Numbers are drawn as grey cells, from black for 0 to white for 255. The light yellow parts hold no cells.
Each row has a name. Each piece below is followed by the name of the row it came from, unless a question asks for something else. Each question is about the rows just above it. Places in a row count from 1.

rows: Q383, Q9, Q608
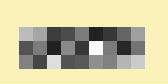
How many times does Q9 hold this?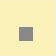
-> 1
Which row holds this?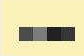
Q383
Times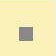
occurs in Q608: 0
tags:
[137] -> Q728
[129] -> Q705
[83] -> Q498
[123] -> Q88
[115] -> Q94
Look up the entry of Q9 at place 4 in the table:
Q728

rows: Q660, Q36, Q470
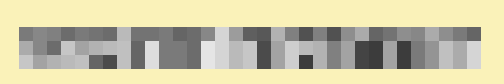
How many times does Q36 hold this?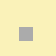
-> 2
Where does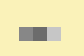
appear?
Q36
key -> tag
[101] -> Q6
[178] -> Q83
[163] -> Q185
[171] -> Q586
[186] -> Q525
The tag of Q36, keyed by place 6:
Q83
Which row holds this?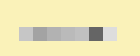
Q36
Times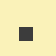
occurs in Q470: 3
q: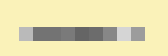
Q660

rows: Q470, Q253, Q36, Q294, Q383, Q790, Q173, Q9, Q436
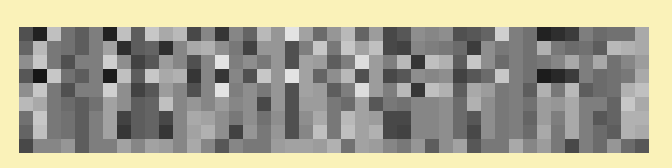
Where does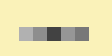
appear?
Q9
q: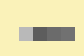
Q383
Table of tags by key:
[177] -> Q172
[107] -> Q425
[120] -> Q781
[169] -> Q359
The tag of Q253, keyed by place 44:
Q172
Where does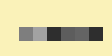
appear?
Q253
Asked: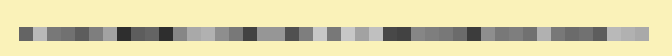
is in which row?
Q253

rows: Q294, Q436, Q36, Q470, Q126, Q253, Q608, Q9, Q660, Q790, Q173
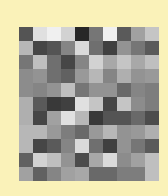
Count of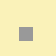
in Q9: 3
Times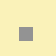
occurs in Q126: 3
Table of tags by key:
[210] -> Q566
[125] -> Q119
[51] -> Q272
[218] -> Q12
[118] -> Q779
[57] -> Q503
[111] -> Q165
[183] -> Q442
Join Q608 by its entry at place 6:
Q503
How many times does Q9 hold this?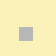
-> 3
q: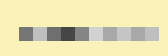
Q36
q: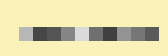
Q436

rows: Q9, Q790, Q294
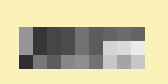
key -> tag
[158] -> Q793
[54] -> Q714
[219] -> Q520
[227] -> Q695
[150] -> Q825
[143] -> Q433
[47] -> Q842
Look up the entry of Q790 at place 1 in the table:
Q825
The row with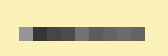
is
Q9

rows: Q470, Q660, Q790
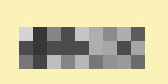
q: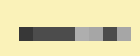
Q660
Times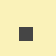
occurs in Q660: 0
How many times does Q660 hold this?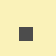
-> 5

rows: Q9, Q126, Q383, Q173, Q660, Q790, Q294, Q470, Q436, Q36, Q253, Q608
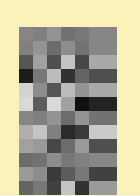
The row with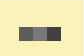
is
Q253
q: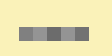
Q294
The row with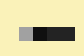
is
Q790

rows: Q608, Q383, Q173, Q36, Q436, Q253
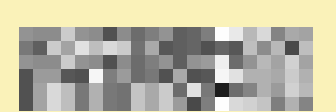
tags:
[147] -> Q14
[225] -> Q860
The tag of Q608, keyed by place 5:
Q14
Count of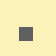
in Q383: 2
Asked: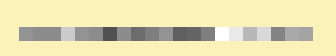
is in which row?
Q608
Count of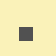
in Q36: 4

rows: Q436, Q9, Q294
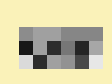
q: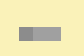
Q436
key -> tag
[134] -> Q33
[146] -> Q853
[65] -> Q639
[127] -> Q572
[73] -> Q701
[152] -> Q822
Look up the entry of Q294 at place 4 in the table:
Q853
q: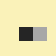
Q9
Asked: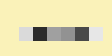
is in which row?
Q294
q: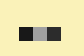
Q9
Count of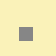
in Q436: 3
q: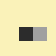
Q294

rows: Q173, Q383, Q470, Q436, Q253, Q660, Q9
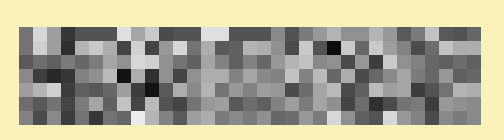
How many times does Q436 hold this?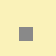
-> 3
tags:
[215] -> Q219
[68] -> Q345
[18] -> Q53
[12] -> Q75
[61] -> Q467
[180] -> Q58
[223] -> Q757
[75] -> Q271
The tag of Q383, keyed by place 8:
Q345
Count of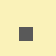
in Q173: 2
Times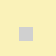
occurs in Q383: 2
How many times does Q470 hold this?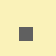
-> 5

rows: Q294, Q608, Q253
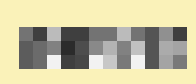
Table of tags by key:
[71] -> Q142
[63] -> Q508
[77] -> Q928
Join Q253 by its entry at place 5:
Q142
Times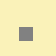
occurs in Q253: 0
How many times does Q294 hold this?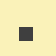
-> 4
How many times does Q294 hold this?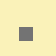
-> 4
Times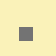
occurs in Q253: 0
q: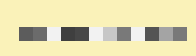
Q253

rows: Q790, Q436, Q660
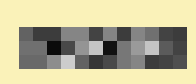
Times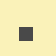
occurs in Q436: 1
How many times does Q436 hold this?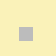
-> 0
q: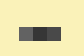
Q660
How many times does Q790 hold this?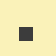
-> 4

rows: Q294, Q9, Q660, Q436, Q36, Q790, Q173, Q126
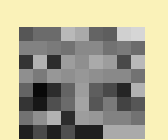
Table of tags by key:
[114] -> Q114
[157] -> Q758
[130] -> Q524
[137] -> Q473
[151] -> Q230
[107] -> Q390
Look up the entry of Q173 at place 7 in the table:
Q524
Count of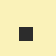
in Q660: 1
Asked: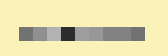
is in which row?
Q173
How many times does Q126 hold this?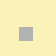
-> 0
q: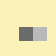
Q294

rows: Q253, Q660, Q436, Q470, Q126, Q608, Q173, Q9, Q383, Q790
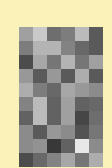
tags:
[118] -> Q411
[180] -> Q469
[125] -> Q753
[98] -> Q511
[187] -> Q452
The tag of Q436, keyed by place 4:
Q469
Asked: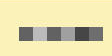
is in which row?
Q173
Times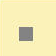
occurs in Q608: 1
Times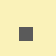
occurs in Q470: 3
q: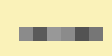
Q9
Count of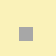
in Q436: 1

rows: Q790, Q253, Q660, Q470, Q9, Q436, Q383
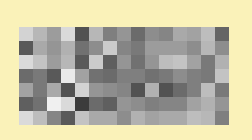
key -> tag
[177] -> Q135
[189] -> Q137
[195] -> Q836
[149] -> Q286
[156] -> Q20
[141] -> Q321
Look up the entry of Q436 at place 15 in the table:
Q286
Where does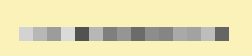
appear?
Q790
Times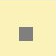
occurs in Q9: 1
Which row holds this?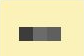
Q436
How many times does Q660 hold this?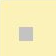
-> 2

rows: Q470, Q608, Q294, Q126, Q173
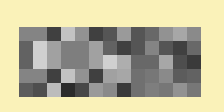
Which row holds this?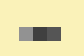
Q470
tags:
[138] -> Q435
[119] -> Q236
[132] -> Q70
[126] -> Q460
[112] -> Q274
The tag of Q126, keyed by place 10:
Q236
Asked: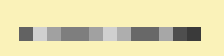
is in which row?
Q294
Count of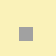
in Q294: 2

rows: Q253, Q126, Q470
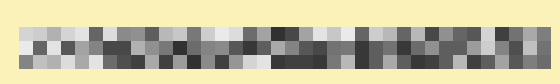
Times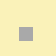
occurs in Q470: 3
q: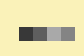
Q126
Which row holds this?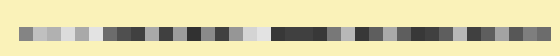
Q470
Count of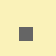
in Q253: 4
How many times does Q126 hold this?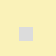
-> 0
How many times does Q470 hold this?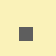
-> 4
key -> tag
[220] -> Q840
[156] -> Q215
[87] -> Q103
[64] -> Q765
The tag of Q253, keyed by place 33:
Q103

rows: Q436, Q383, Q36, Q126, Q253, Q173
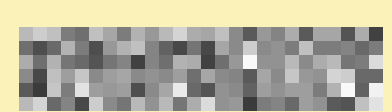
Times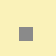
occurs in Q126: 6
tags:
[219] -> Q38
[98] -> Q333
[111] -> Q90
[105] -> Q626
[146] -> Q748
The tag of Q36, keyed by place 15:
Q90

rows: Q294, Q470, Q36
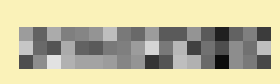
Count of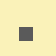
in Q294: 3
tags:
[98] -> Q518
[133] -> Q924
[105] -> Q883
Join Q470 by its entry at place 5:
Q518

